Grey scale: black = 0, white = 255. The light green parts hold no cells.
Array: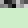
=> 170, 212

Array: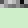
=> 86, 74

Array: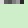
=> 218, 41

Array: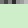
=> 118, 188

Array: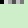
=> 1, 122

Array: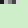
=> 27, 221

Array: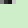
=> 131, 200
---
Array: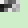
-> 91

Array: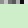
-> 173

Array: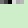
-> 221

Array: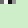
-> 248

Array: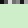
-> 137

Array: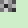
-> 195
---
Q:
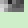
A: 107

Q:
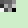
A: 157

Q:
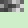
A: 216

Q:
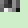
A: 126

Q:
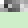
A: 206

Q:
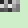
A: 133

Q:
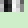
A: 222

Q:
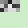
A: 219

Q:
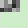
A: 175

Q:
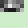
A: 92
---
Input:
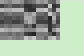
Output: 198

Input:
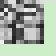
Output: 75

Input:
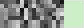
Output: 92

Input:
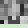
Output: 202

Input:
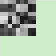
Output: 40

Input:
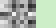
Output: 118

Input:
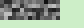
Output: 145
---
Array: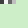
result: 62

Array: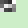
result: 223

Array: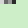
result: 213

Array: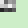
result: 35

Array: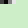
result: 65

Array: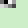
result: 217
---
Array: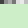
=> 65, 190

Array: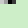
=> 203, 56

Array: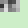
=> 137, 177

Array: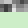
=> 170, 170

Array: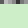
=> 92, 151

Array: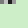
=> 122, 153

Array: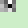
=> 153, 111
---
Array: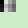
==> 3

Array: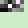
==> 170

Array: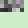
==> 151

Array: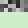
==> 180

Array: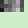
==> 52

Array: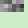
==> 130

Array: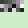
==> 61

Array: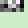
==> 171
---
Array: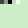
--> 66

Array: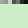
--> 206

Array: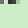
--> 113

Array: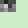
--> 134

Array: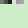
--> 77

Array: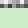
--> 65
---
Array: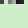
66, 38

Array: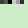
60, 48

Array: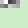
196, 170

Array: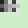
35, 228

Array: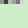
147, 214

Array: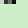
208, 13

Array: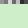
148, 77

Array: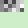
128, 96

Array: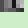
77, 48
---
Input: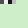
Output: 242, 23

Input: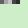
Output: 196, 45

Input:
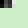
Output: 231, 1

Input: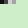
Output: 208, 15

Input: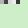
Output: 235, 55

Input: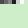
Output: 250, 31

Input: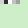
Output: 251, 47
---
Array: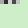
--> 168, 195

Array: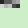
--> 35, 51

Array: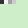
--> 50, 204

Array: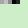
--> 166, 34

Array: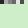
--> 38, 77

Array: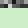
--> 142, 53

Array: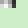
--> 166, 59
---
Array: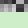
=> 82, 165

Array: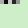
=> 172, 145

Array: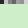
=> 38, 211

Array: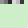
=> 146, 56

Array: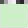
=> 82, 182

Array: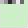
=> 190, 106

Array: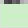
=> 203, 187

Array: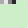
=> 172, 41
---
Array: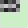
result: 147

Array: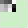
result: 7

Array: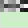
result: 22

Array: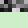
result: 56

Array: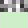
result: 84

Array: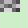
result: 62
